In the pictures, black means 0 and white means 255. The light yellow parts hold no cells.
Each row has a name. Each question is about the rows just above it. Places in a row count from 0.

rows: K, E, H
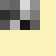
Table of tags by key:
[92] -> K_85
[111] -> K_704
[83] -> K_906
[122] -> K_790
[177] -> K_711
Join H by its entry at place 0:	K_906
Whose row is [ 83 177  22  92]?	H

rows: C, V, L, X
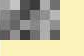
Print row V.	[135 111  72 123 144 183]
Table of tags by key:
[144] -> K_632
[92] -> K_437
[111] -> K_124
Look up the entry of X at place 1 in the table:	K_632
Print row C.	[162 195  81  60 173 111]

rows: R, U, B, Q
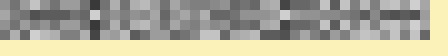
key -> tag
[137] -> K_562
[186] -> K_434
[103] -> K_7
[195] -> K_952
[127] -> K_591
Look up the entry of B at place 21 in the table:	K_562
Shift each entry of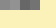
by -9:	[128 137  94 106]

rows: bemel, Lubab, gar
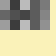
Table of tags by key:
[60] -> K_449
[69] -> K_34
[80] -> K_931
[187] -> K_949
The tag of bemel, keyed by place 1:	K_449
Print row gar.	[157  60 187  92 145]

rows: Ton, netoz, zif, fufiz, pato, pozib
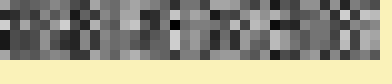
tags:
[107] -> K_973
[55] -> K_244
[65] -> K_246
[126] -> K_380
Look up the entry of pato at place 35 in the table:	K_246
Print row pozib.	[165  86  98  86 116 135 126  55  55 165 126  98 154 177 135 107  98  55
 126 126  65 145 154 154 107  86 145  24  76  55 135 154  46 135  55 107
 126  86]
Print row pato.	[ 24  76  65  76 145  76  46  36 135  55 126 107 116  86  65  98  98 206
 116 154 107  46 116  46 154  98  86 186 154 116  86 116 107  76 186  65
 177 154]
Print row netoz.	[ 36  46  86  55 135  86 126  24  98  55 135 107 165 165  36  46 107 196
 126 165 145  24  76  65 145 177 145 177 135  76  86  98 145  46 206  55
 196 186]
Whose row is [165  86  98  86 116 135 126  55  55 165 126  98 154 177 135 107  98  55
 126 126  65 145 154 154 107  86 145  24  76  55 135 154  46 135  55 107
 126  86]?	pozib

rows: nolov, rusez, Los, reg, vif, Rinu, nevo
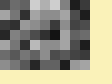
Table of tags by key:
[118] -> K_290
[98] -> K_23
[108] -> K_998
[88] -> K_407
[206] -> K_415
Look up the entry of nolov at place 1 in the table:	K_998
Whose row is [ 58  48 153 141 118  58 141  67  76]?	Los
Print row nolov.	[ 76 108  98 206 176 206 129  29  58]
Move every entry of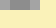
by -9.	[155 132 132 155]

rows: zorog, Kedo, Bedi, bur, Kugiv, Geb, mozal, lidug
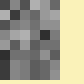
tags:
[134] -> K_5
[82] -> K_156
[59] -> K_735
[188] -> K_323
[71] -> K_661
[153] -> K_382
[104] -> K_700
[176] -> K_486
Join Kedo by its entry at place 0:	K_486
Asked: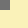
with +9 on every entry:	[122]
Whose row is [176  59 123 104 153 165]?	Kedo
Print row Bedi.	[ 82 123 134 113 144 144]
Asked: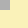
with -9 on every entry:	[167]
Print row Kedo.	[176  59 123 104 153 165]

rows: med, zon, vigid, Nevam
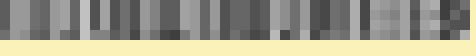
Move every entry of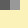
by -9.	[ 84 144]
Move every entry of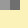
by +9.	[162 120]
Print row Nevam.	[111 153 142 102  93 153 111  93 193 130 130  93 111  72 142 111  72  63
 121 153 102 142  82 111  93  72  82 184  72 111 173  72 102 121 111 173
  93 153 142 130 162  82 153 142  63 102 173]
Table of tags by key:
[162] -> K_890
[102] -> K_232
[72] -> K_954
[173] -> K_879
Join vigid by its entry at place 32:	K_954
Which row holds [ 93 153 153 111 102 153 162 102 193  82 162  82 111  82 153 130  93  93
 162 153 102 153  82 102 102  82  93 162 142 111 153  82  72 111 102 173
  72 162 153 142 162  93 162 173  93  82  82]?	vigid

